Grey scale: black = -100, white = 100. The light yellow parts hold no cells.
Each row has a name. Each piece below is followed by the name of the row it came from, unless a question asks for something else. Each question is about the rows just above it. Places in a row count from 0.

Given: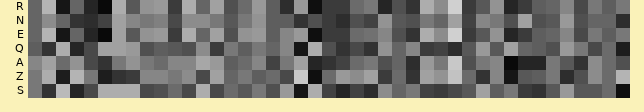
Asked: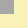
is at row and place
A, 12
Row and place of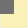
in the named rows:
E, 24
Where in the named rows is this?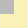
S, 2
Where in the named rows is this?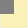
N, 9

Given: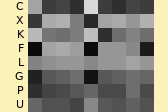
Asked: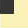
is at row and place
X, 0
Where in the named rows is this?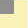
L, 1
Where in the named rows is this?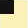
G, 4
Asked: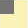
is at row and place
K, 1
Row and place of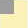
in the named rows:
F, 3

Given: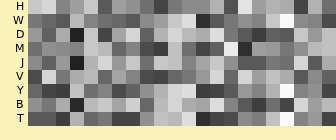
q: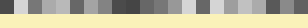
V
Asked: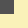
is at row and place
H, 14
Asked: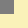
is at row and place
T, 16
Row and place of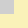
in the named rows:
B, 7

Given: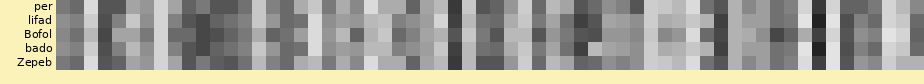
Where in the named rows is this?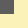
Zepeb, 11
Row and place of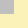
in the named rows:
lifad, 23

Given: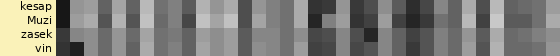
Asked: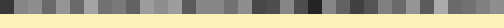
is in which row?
zasek
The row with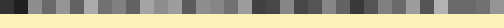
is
vin
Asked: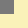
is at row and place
zasek, 8
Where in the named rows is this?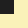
vin, 1

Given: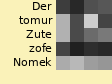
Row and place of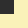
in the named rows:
zofe, 2
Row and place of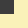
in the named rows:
Der, 0

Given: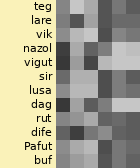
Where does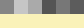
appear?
teg
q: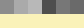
Pafut
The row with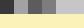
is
dag
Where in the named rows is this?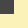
vigut, 2
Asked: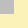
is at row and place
nazol, 5
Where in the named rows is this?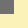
lusa, 5

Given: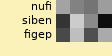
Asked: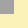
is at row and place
nufi, 0
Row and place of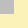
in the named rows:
figep, 1
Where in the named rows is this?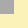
figep, 3
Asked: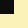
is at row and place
siben, 3
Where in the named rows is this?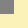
nufi, 1

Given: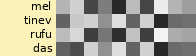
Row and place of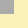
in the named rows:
rufu, 8
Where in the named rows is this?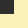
rufu, 4

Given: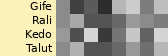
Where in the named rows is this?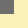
Talut, 6
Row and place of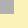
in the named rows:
Talut, 1

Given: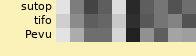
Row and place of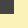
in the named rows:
sutop, 2
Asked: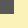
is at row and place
tifo, 6
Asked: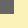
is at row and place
tifo, 3
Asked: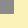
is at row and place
tifo, 1

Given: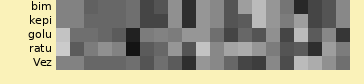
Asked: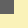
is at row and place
bim, 2
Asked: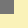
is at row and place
bim, 16
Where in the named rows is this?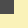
Vez, 16
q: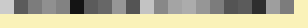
ratu

